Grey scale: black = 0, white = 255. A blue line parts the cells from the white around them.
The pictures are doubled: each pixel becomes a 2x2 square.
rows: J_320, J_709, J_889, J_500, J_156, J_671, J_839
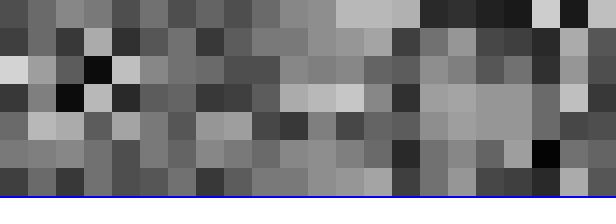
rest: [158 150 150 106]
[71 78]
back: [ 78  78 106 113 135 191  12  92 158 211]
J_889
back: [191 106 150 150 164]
J_500
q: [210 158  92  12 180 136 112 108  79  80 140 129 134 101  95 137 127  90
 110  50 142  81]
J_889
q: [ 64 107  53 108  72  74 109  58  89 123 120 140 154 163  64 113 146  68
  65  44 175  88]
J_839

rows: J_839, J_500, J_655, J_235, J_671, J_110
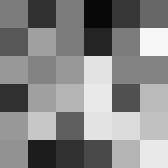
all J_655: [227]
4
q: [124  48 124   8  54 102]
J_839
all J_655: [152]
1 3
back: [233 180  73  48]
J_110
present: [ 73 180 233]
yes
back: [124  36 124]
J_500

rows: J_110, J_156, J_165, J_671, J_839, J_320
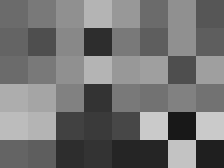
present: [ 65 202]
no
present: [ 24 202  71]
no

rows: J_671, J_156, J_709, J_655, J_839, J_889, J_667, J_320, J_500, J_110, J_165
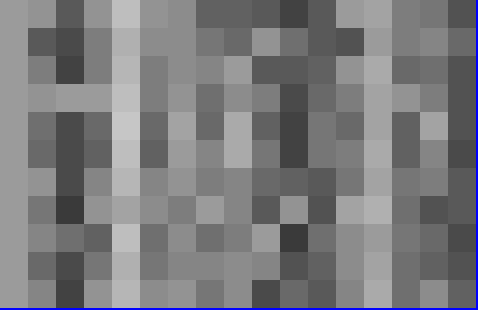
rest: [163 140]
[125 155 133  89 147  82 163 176 111  82  89]
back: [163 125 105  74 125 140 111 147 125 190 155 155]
J_655
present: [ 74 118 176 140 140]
no
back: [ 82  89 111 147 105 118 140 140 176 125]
J_156
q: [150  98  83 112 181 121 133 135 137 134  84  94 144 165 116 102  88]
J_110
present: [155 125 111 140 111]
no
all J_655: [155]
1 3 4

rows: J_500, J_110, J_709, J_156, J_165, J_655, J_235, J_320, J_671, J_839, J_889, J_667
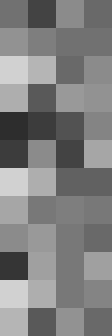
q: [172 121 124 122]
J_320
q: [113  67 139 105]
J_500
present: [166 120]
yes
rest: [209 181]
[105 139]
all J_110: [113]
3 4

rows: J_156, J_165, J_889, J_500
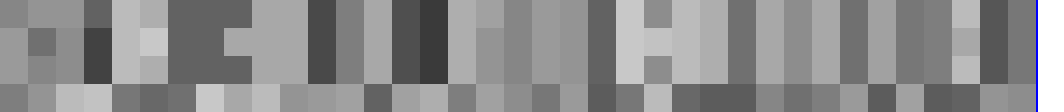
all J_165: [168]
9 10 11 14 28 30 35
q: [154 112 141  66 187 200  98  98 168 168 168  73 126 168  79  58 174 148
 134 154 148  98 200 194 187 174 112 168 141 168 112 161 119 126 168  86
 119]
J_165
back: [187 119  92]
J_500
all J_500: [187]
3 10 24
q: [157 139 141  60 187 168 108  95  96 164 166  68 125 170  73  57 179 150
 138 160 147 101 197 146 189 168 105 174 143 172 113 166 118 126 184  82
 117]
J_889
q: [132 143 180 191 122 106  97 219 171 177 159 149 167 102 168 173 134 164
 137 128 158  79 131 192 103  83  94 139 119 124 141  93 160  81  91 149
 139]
J_500

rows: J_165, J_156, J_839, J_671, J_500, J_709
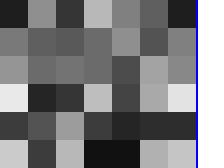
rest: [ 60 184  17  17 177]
[197]
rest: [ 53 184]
[128  95  30]
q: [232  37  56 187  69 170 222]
J_671

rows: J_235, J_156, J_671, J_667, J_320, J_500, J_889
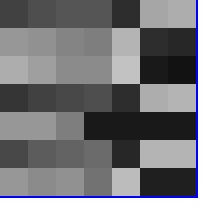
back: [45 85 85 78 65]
J_235
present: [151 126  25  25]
yes
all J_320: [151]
1 2
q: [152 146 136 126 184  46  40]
J_156

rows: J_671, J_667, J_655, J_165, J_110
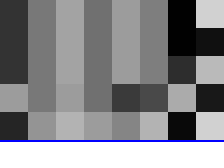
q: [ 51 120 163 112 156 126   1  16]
J_667
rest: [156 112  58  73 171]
[24]
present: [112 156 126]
yes

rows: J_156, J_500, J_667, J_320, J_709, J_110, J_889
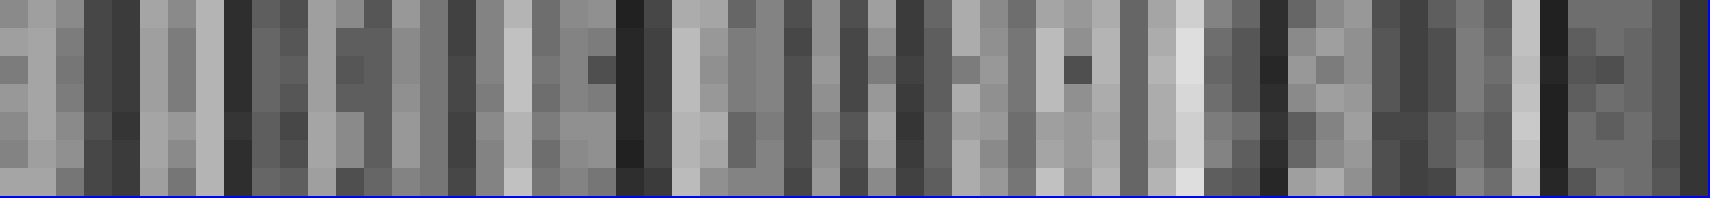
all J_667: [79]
22 29 39 52 58
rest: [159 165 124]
[ 71  59 159 124 180  46 102  86 159  94  94 138 118  65 131 193 110 131
 124  39  65 187 152 124 131  71 144  71 144  59  94 172 144 118 187 144
 180 102 172 222 110  86  46 138 159 144  86  65  79 124 102 193  33  94
 110 102  86  53]
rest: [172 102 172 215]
[110  86  46 138 159 152  86  65  79 124 102 193  33  94 110 102  86  53]

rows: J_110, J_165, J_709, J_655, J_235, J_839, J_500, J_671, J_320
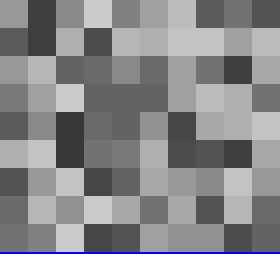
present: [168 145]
no
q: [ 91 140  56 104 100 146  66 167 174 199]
J_235
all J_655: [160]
2 7

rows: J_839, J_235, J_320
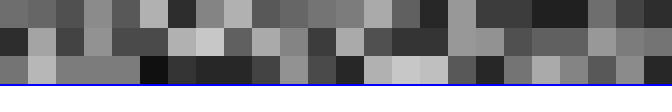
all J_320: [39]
8 9 13 18 24
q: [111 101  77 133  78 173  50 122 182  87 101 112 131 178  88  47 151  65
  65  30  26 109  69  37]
J_839
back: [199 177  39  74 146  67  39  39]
J_320
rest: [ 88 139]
[39]

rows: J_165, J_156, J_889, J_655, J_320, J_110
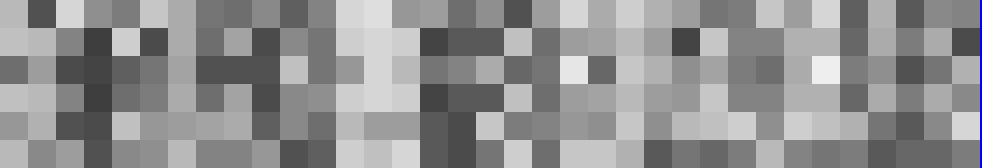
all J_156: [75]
6 10 35
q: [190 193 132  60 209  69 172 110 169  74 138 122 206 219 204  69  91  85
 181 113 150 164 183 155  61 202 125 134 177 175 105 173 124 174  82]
J_156
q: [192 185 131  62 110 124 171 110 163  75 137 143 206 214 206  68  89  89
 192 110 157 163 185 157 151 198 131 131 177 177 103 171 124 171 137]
J_655

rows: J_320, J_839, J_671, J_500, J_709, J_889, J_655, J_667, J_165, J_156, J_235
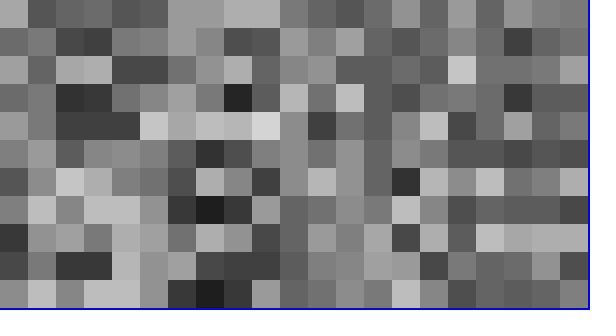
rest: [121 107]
[56 92 92]
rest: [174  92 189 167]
[174 174]
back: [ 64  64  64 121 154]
J_709
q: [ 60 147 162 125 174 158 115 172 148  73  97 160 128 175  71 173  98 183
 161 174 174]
J_165

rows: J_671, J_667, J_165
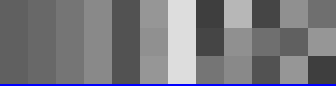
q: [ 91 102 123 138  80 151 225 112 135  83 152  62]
J_165
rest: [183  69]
[144 111]
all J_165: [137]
4 9

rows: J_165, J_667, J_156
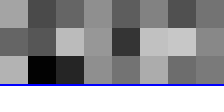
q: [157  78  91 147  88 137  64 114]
J_165
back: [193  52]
J_667

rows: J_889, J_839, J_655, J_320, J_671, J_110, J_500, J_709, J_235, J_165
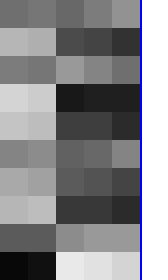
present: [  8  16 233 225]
yes
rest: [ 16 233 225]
[212]
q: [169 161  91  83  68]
J_500

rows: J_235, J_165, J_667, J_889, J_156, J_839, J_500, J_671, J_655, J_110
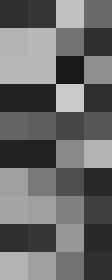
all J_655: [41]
4
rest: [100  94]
[70 86]
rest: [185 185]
[ 25 143]
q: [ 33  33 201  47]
J_889
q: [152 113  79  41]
J_500

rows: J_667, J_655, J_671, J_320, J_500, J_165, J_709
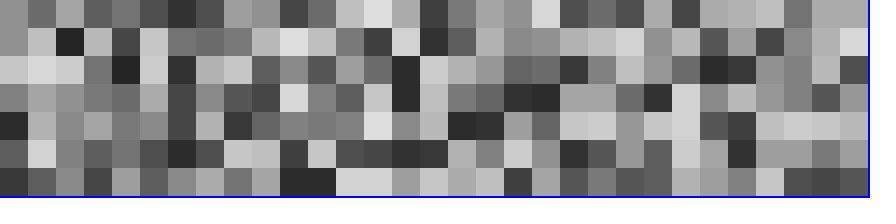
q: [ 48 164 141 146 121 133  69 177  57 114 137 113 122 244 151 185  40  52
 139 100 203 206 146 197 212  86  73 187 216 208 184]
J_500
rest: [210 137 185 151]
[129  86 151]
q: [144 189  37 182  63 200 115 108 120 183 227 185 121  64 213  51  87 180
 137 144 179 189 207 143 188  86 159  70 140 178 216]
J_655
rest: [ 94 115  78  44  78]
[198 191  64 198  78  70  50  56 178 129 204 145  50  86 151  94 204 165
  50 158 158 121 158]

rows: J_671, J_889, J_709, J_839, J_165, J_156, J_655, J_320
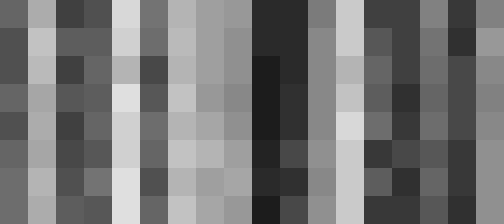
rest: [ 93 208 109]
[186 159 144  42  42 136 202  87  64 115  48 152]
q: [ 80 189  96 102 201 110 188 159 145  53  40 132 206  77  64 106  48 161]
J_889
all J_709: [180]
5 7 13
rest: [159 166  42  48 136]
[202  93  48 101  56 144]
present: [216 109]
yes
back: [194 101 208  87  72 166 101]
J_156

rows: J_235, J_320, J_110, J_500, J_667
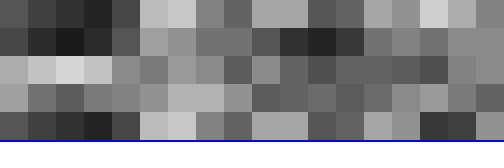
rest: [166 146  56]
[ 64 146]
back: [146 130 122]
J_500
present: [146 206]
yes
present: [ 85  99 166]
yes
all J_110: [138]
5 8 10 18
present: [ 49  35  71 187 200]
yes

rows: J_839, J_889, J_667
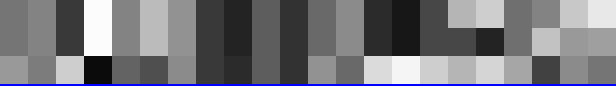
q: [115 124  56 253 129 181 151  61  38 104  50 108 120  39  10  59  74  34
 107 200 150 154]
J_889
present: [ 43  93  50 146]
yes
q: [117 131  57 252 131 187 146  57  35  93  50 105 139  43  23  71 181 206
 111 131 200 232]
J_839
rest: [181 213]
[166  65 139 117]

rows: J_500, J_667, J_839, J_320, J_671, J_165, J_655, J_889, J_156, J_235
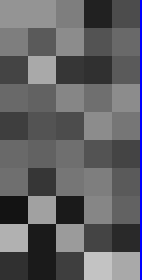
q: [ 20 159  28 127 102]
J_889
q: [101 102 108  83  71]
J_165
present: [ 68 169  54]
yes

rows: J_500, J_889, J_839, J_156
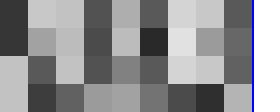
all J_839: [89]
2 6
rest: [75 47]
[180]
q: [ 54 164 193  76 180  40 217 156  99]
J_889
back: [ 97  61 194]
J_156
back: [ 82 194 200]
J_500
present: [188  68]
no

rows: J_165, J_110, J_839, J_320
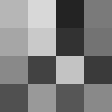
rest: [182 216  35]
[122]
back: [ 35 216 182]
J_165
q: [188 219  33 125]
J_165

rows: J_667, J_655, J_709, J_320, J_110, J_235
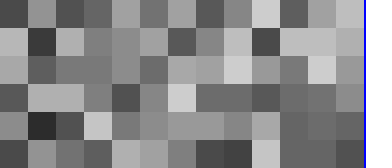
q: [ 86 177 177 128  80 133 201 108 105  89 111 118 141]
J_320
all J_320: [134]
6

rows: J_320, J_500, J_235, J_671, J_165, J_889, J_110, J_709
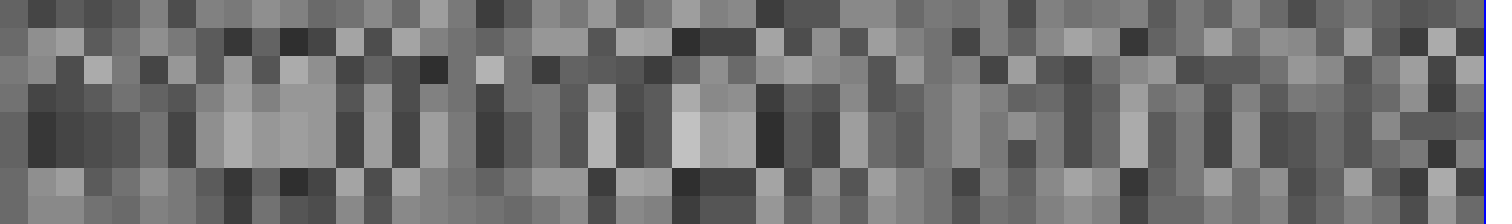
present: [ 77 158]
no
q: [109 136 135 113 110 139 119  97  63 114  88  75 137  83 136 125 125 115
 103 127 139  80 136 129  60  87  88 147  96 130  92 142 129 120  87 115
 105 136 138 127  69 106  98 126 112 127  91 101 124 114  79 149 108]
J_709
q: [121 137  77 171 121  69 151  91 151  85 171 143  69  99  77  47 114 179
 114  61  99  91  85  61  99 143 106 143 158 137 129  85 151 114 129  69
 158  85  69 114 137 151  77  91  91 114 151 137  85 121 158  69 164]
J_235
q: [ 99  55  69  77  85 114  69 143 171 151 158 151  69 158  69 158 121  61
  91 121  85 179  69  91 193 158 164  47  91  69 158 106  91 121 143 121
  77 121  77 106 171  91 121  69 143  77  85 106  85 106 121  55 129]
J_889
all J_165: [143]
8 35 37 45

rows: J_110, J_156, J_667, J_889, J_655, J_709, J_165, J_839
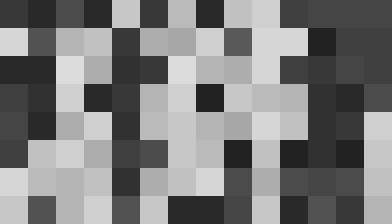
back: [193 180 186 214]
J_165
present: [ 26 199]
no
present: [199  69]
no
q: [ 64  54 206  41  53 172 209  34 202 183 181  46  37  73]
J_889
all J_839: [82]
2 5 12
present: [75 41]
yes

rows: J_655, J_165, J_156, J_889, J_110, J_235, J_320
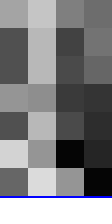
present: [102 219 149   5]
yes
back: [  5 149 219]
J_320
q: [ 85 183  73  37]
J_110

